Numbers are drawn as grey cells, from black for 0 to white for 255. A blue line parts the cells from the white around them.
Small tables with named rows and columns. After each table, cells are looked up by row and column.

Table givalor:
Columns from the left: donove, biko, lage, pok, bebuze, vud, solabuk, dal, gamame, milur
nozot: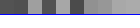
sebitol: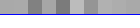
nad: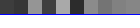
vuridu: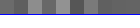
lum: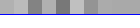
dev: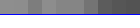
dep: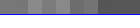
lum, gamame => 169
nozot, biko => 80
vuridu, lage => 141
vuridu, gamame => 99
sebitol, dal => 177
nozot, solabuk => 145
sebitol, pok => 166
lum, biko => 187
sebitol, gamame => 173
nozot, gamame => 168
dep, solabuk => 116
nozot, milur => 171
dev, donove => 142
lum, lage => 131
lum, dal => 171
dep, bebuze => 137
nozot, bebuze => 167
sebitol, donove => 169
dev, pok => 141

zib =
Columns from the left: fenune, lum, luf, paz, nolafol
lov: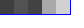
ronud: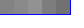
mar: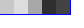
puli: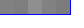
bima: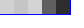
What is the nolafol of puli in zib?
124
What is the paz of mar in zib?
47
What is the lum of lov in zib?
82
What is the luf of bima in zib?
212
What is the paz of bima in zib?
95
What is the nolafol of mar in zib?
66
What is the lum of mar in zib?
221
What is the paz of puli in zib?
130
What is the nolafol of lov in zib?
209

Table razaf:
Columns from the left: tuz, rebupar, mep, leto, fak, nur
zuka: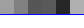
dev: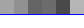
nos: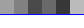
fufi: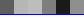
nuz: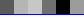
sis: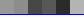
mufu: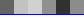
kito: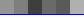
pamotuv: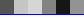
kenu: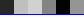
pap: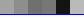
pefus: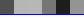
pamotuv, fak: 22
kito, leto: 106
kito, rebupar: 127
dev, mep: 100
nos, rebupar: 129
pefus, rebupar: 182

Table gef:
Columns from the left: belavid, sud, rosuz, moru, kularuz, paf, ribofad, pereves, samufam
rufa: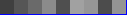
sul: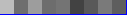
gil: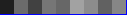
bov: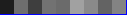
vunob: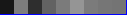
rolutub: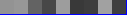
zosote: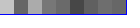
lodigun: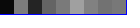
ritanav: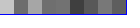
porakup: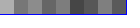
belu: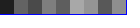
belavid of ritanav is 198
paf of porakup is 70
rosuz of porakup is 140
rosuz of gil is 65
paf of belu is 168
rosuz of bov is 62
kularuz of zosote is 106
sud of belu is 99
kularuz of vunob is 123
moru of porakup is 102
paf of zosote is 71
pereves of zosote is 110
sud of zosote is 102
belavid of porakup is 175
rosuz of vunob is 46
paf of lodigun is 160
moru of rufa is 139
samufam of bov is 131
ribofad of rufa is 150
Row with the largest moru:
rufa

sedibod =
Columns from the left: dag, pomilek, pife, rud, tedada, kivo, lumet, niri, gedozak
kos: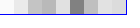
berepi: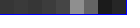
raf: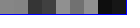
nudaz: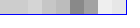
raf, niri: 14
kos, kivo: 129
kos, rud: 185
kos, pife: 196
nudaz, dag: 205
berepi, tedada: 69

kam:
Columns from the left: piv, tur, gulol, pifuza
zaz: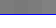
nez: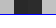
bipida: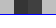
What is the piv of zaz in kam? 124
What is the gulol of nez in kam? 44
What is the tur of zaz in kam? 121
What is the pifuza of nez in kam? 194
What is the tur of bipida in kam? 53
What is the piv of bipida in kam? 190
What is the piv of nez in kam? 190
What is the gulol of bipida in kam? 64
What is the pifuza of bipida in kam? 191
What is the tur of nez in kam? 41
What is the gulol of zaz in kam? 124
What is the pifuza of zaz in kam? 129
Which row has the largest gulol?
zaz

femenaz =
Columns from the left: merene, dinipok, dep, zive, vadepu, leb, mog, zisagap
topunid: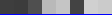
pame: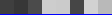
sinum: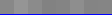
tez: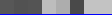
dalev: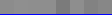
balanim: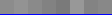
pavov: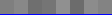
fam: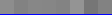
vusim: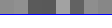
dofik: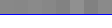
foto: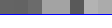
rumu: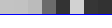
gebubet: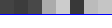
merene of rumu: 195
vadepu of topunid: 197
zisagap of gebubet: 197
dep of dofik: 138
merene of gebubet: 67
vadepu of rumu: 51
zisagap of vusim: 135
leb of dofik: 144
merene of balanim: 140
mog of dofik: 129
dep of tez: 84
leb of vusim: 98
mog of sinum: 132
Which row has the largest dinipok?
rumu

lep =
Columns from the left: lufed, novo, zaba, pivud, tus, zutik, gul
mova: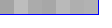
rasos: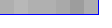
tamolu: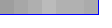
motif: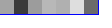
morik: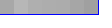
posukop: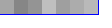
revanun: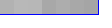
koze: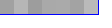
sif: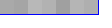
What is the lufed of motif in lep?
164
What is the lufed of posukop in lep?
166
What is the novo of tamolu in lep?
167
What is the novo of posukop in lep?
134
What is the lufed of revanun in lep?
178
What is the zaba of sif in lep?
184
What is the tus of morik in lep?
172
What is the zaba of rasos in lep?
176
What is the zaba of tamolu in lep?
175
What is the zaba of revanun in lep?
183
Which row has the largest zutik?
motif

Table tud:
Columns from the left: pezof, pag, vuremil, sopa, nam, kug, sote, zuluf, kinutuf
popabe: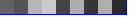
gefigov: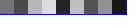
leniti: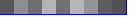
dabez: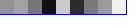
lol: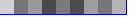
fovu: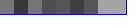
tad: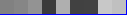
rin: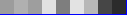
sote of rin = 184
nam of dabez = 203
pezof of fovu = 119
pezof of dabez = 148
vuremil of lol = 152
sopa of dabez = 16
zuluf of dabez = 155
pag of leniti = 141
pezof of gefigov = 115
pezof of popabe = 99
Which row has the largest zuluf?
tad

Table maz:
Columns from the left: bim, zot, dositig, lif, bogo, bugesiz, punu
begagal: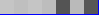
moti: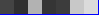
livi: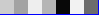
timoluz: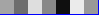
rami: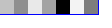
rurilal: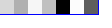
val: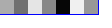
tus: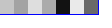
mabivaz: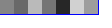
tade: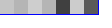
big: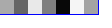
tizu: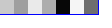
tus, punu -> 105
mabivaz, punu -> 157
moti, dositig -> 178
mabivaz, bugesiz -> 209
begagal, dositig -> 197
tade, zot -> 181
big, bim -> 170
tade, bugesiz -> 204
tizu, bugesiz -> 245
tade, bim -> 197
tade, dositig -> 206
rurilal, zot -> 176
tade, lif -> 181
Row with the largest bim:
rurilal

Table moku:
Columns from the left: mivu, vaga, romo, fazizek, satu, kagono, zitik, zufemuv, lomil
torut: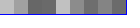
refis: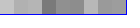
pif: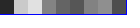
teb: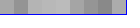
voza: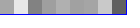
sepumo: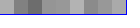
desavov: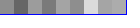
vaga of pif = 202
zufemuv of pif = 143
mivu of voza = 167
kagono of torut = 140
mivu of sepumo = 175
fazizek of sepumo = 149
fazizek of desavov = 122
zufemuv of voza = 201
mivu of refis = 197
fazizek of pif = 131
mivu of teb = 168
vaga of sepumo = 129
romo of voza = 130
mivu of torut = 192
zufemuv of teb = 137
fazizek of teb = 184
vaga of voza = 232
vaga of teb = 148
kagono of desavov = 142

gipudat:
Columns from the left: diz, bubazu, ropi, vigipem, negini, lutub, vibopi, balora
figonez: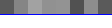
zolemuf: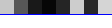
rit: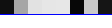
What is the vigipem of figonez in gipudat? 145
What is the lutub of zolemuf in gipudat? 205
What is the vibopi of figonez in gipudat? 141
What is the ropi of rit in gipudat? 226
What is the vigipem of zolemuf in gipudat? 6
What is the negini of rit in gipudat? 231
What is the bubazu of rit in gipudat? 166
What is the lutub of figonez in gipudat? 81
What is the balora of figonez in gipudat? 90
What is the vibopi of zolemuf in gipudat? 40
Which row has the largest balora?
zolemuf

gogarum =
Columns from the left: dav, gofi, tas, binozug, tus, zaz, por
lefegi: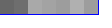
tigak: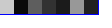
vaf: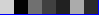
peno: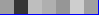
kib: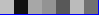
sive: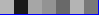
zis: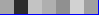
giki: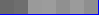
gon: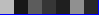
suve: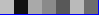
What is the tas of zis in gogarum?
195
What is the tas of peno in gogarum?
190
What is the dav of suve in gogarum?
191
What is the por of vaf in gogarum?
43
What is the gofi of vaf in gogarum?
2
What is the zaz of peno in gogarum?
206
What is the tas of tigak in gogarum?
94
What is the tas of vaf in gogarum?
112
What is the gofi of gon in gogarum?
23
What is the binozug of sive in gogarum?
147
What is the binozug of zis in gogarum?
175
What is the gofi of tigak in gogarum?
10
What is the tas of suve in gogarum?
169
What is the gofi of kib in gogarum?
17
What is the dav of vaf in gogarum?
211
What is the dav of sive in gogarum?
182
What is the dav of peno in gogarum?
158

